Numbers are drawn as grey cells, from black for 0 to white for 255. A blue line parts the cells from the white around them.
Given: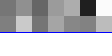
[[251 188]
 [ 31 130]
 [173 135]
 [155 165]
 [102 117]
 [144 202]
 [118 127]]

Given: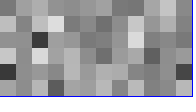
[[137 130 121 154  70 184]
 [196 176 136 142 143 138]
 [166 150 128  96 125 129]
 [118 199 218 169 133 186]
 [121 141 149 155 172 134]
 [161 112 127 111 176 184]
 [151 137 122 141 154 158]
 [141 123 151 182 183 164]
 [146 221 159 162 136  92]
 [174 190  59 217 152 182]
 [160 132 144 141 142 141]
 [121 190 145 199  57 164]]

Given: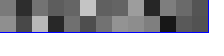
[[ 84  82]
 [106  89]
 [126  23]
 [ 38 127]
 [157 141]
 [100 147]
 [ 96 114]
 [196  78]
 [101 112]
 [ 93  40]
 [115 184]
 [ 45  72]
 [122 143]]

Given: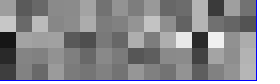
[[114  83 172 179 182]
 [159 101 145 142 147]
 [ 58 112 240 164 129]
 [180 180  42  66  94]
 [108  98 232 139 147]
 [103 142 174 138 115]
 [153 195 125  94 128]
 [125 148 174  86 150]
 [147 129 103 123 115]
 [114 124 121 137 129]
 [163 172  78 104 117]
 [139 140  89 127 123]
 [138 135 161 146 155]
 [104 187 159 129 105]
 [ 90 105 163 132 130]
 [158 199  22  41  62]]

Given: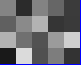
[[ 59  58 207  51]
 [102  53 155 125]
 [131 179  82  80]
 [ 43 138 112 219]
 [132  96 178  25]]

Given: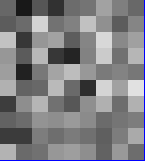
[[104 133 160 182 119 225 177 125 170 109]
 [127  92 137 113 131 161 109 117 125 153]
 [162 144 216 203 122 212 176 107  95  98]
 [116 193 133 130 152  45 143 139 112 142]
 [108 129  93  36 189 106  87 154 123 158]
 [ 49 114 162  55 164 186 113 142 110 151]
 [ 86 211 150 184 120 104 181 147 125 113]
 [ 24 107  55  91  33  99 142 108  59 106]
 [103  92 194 151 158 177  61  98  59 179]]
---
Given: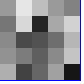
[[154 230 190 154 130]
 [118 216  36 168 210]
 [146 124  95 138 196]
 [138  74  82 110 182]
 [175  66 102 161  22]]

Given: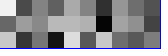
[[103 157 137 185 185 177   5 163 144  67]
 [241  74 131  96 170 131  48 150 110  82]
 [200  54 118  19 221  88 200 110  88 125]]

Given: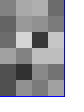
[[108 213  57 198]
 [130 169 175 108]
 [100 153 145 123]
 [ 80 145 123 161]
 [161 130 190 190]
 [ 80  49 137 115]]

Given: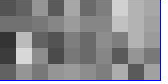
[[ 60 216 141  75 120 106 134  90 149 120]
 [ 52 187  98  83 126 106 141 126 179 155]
 [ 98 149 120 149 155 141 126 173  90 161]
 [113 113 120 134 155 134 134 193 179 161]
 [ 83  98 149  90 167 106 126 209 179 167]]

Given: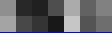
[[164  72  52  24 198  84 110]
 [143  40  32  78 171  98 129]]

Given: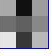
[[111  96 136]
 [229  55 184]
 [169  16 157]]
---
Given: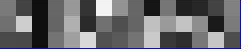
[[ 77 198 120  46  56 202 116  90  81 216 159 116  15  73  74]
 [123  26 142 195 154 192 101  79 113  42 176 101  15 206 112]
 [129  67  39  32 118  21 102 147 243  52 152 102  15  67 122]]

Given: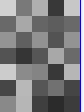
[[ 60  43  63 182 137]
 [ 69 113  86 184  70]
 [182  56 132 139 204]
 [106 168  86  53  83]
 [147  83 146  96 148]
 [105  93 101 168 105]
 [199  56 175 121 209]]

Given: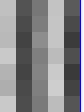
[[ 85 188 122  77 201]
 [ 67 206 127  74 174]
 [ 58 202 132  68 179]
 [ 79 187 127  74 201]
 [ 59 197 141  67 185]
 [ 74 197 125  75 187]
 [ 90 195 119  83 192]]

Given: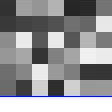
[[153 152 208  46 208  59 107]
 [ 53  54 126 153 235 134 110]
 [235 240 165 129  52 167 151]
 [121 181  86 232  88 234 140]
 [231 102 112  81  70  66  57]
 [116  41  38 179 149 160  50]]

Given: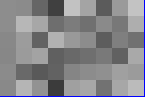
[[187 167 114 167 160  59 146 181 137]
 [155 160 144 140 133  98  89 105 139]
 [169  97 121 111 105  96 163 155 135]
 [113 127  93 140 153 178  98 156 136]
 [174 120 138 112 124 110 167 183 141]
 [195 154  91 164 194  64 102 139 141]]

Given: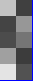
[[ 82 228]
 [ 60 160]
 [117  76]
 [151  68]
 [ 64 195]]
